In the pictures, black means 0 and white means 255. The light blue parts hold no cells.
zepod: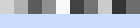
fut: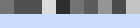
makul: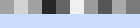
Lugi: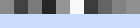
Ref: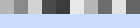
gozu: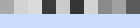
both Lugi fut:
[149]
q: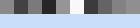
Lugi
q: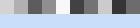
zepod
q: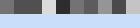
fut

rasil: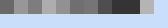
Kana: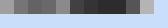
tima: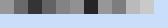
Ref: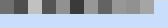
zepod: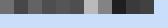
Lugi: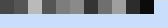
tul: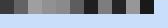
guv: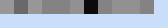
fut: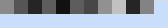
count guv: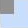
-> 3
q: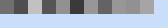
Ref
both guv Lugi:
[11]
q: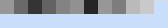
tima

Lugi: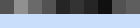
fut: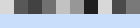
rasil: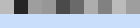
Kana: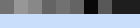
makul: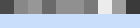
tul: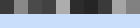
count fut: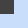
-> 1
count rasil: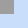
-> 2
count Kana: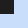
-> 2
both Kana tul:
[136]

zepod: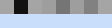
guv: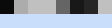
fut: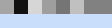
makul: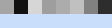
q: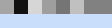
fut
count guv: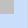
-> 3
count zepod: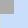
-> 0

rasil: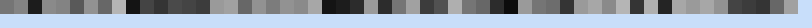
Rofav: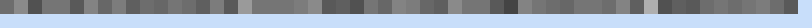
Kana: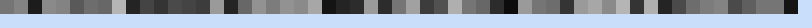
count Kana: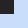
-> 4
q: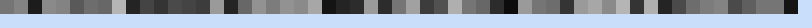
Kana
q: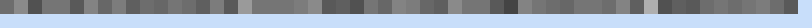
Rofav
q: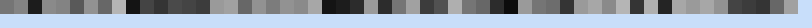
rasil

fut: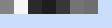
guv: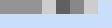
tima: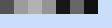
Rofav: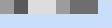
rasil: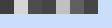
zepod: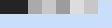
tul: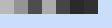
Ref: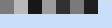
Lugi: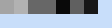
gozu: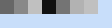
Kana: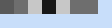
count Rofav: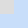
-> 2
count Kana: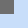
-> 3
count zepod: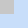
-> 2
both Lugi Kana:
[23]
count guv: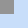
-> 3

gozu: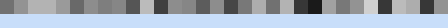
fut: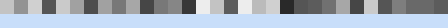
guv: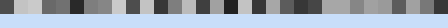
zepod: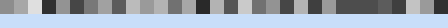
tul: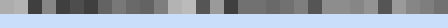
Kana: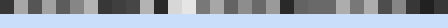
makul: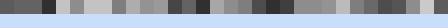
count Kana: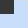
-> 4
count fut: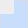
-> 2
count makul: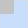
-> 3
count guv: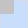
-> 3

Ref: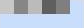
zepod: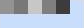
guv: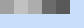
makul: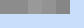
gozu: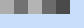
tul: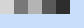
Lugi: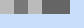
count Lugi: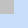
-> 0
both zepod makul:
[147]

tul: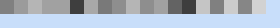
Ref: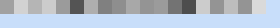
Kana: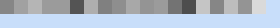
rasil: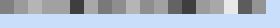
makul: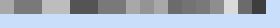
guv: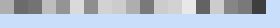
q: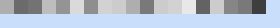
guv
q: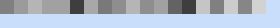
tul
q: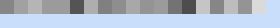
Kana
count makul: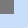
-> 5
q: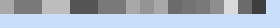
makul
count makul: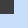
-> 1
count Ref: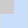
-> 2

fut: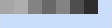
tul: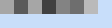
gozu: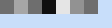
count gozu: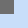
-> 3
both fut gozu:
[166]
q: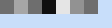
gozu
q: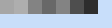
fut

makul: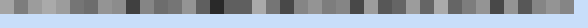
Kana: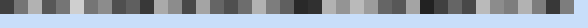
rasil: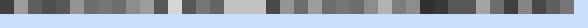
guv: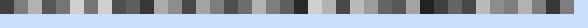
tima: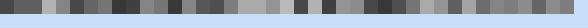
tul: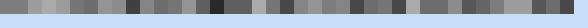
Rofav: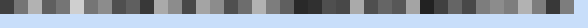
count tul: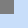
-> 4
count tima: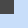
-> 4
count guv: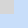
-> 0
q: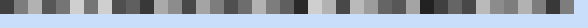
guv

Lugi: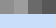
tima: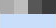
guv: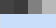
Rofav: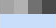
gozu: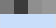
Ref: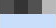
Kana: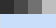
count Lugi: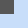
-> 1
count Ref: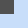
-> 2

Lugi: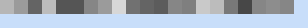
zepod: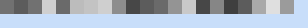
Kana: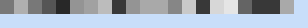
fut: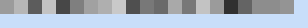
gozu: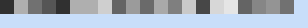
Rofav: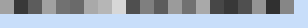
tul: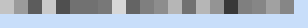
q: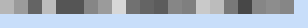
Lugi
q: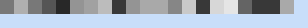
Kana
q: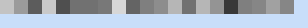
tul
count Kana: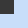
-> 4
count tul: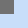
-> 3
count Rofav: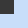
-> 2

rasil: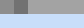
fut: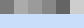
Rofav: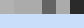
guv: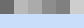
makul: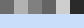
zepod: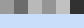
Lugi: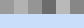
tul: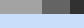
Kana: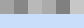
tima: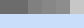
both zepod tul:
[49]
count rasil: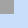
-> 4
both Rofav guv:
[171]
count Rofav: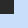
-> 1
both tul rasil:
[163]
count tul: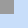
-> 0

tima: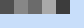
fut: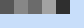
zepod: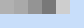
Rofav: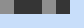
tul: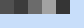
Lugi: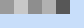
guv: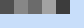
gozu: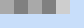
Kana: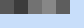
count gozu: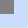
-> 2
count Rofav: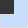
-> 3
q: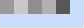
Lugi
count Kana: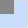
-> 1
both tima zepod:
[169]

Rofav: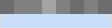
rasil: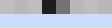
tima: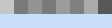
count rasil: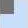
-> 1
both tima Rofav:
[128]
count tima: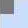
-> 2
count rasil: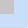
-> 0
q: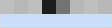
rasil
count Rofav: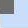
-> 3
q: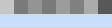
tima

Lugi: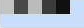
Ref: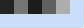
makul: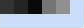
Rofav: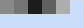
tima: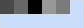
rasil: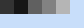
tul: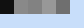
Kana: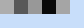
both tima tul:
[152]
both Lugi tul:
[16]

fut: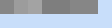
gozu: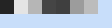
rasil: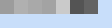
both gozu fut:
[156]
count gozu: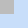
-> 1
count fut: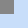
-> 3

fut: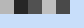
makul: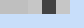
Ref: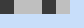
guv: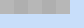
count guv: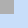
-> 2
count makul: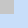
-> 2
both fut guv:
[183]
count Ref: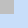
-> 3
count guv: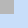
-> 3
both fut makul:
[191]
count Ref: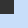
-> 0

